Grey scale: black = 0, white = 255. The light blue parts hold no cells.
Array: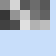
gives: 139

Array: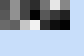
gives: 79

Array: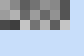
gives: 167

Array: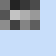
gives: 114

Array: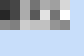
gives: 58

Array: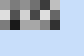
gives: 156

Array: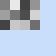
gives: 128
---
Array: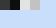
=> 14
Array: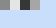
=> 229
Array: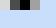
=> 76
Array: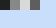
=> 136
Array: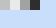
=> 234
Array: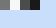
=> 247
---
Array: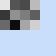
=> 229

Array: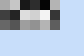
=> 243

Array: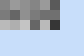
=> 196

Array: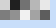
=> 241

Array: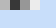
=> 236

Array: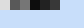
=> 221

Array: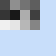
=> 240

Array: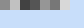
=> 216
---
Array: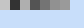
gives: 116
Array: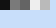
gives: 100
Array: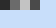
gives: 107
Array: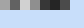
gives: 55
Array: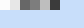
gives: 125
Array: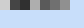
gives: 90
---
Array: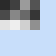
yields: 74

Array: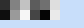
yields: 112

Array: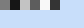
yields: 248

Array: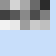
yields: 43

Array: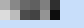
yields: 127

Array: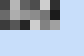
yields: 206

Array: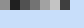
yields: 162
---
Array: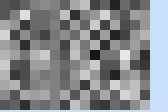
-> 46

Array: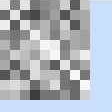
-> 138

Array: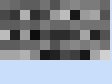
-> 177

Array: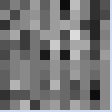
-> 179

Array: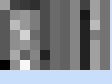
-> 247

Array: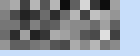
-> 96

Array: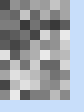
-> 80

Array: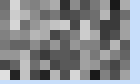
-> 194
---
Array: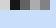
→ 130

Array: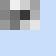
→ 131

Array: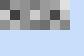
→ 154

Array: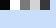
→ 56

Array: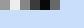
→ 8

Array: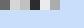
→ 235

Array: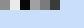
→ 123

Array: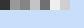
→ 112

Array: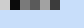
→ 162
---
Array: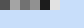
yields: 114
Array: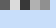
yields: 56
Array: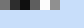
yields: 15
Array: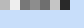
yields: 120
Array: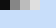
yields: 188
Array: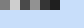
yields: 74
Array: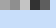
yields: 196
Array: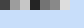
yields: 198
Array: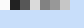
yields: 87
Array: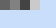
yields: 67
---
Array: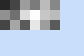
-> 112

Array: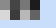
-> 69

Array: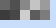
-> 80

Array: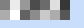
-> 235

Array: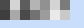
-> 212

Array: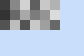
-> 104

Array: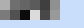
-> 111

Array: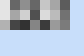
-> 166

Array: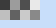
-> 156
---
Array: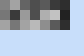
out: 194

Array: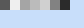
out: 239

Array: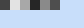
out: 227

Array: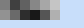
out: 197

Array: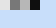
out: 228

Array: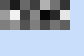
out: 241

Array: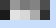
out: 226

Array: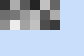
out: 236

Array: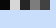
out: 215
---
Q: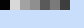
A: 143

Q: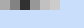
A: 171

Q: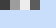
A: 92

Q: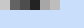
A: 167

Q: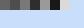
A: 121

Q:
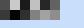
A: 162
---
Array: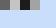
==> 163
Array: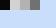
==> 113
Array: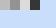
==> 54
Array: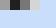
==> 213
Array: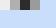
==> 155
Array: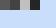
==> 37
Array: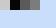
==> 124
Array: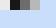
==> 184
